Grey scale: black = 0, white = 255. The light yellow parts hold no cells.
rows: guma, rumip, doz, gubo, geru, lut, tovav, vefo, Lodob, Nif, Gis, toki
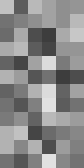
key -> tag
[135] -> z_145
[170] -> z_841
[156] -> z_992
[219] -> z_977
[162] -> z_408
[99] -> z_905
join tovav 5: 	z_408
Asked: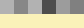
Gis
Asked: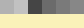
Nif
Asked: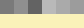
Lodob
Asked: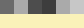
doz

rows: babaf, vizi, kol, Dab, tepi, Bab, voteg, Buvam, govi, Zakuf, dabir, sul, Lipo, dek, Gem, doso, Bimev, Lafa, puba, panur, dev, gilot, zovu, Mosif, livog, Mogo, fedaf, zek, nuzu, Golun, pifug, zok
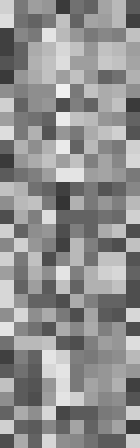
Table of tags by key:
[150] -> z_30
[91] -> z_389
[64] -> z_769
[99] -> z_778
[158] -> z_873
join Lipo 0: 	z_389
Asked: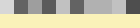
dev
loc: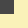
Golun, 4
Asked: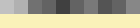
dek
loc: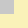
tepi, 7
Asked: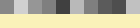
Lafa
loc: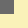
doso, 8

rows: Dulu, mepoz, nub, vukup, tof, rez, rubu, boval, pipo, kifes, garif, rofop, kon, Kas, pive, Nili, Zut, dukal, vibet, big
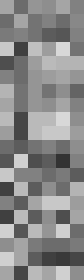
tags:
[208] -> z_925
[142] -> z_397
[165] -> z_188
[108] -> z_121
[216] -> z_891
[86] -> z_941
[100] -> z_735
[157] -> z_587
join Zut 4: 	z_925
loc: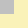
vukup, 2
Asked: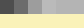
tof
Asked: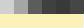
vibet
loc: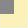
mepoz, 5
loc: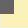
rubu, 5
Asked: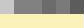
kon

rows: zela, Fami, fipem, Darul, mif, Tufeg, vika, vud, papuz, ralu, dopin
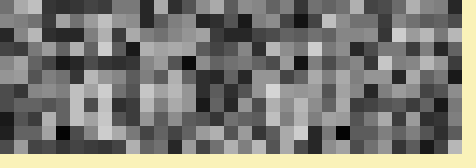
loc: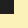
ralu, 0
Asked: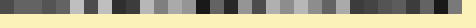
vud
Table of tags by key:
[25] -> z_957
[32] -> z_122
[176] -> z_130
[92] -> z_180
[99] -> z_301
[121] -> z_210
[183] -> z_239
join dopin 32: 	z_239
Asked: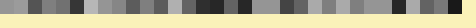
Tufeg
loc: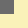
zela, 28
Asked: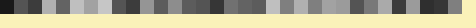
papuz

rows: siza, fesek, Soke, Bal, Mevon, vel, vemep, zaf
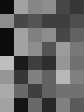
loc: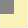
siza, 2
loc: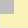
Mevon, 0

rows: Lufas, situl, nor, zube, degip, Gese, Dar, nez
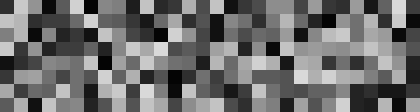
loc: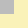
nor, 23
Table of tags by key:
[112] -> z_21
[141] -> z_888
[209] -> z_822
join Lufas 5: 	z_822
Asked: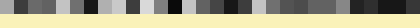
Dar
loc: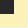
Lufas, 11
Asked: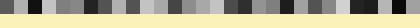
nez
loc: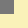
situl, 19

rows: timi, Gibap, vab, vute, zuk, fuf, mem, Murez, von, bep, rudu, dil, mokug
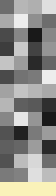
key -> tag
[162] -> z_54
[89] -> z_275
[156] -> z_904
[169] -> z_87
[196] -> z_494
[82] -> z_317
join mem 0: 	z_54
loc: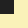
bep, 1
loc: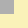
timi, 2

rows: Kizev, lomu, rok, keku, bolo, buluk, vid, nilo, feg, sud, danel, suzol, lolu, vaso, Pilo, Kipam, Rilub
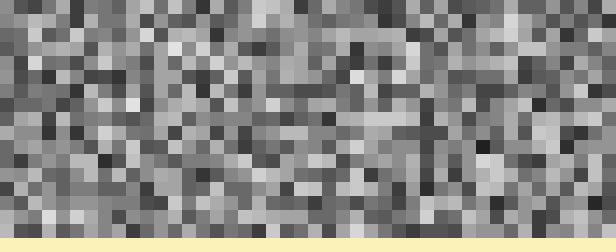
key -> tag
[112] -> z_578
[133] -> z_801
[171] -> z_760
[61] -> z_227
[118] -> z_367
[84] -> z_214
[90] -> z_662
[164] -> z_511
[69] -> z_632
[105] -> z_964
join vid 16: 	z_367
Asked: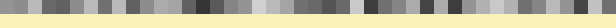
lolu
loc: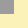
vaso, 29
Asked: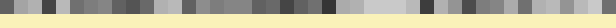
feg

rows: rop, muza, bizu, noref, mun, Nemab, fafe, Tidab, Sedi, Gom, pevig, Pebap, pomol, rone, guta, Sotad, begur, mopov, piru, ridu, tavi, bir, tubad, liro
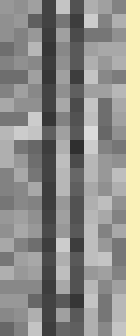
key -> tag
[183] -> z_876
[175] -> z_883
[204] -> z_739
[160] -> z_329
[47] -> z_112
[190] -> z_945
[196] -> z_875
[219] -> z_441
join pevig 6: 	z_739
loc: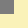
Nemab, 8

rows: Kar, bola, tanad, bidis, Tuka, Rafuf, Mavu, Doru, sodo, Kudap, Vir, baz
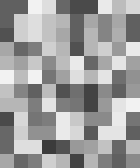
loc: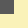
Kudap, 6
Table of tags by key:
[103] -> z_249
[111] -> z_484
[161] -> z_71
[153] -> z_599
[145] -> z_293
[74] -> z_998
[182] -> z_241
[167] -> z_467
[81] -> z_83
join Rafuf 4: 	z_71
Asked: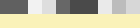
Kar
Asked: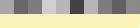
baz
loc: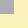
tanad, 8
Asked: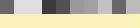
Vir

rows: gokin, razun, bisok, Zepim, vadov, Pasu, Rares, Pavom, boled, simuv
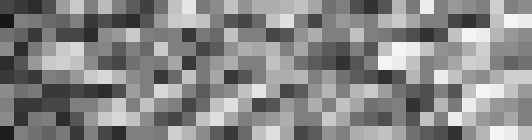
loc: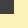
gokin, 10
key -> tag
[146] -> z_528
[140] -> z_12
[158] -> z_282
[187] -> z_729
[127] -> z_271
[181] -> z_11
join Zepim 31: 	z_528
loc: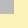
gokin, 7
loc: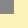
Zepim, 7

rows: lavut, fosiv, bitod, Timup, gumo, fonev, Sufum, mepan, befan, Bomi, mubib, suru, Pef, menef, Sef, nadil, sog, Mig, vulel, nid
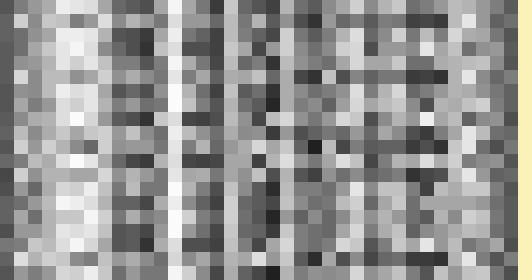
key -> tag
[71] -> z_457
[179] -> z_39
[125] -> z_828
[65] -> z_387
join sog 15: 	z_457
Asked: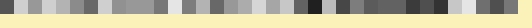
mubib
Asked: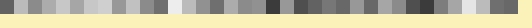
Bomi
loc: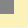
fonev, 25
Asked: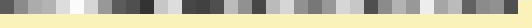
befan
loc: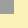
mepan, 24

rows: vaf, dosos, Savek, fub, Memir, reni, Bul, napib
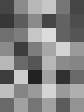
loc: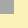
fub, 3
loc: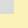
Savek, 3
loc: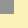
napib, 5

